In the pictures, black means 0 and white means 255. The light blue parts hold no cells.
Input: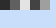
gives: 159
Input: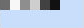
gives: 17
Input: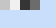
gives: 108
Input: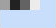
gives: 236
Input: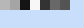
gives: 84
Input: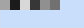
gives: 113
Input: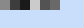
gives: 105
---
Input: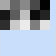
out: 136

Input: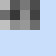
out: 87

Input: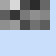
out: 73

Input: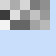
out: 214

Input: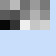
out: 112

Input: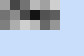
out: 185

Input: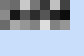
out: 55

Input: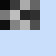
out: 58
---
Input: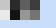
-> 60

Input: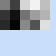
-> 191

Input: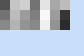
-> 188

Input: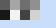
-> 144

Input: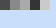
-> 202

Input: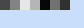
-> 48

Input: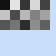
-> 66
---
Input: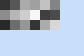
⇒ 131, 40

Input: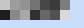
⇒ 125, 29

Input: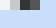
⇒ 85, 244

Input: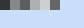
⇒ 102, 52

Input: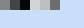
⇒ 109, 132

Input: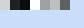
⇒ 96, 212

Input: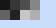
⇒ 134, 99

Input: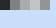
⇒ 148, 40

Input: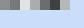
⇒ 183, 141
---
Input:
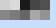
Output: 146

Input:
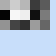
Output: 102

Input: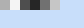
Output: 198

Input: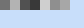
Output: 167

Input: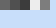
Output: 125

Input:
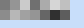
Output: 93

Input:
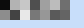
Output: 100

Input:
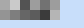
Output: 181

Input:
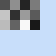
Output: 24
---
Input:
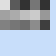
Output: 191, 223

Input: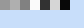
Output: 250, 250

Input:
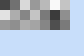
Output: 196, 249

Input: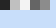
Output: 243, 243

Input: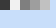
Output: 127, 241

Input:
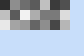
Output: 173, 242

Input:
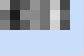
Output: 138, 219

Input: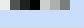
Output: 2, 236

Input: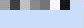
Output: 138, 247

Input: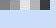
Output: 227, 227
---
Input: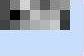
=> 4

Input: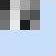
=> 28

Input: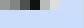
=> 17

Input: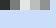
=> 47

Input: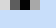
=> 3

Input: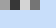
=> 55

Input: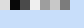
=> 8
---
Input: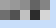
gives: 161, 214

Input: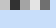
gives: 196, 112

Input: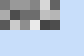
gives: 121, 77

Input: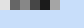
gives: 226, 165

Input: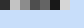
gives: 46, 214

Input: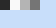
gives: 41, 117

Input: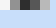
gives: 245, 185

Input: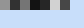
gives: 148, 71

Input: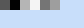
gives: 87, 158
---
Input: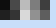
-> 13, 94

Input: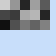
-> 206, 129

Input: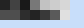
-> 35, 224

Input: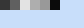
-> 54, 11

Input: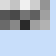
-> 218, 178

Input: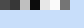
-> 74, 117

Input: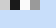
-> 206, 154

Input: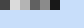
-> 68, 24
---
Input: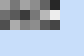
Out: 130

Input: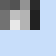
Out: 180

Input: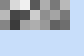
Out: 164

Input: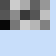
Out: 204

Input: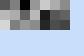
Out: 151

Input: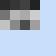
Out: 76
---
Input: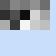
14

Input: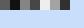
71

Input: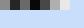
8

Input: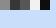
87

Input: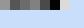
129

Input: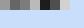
186
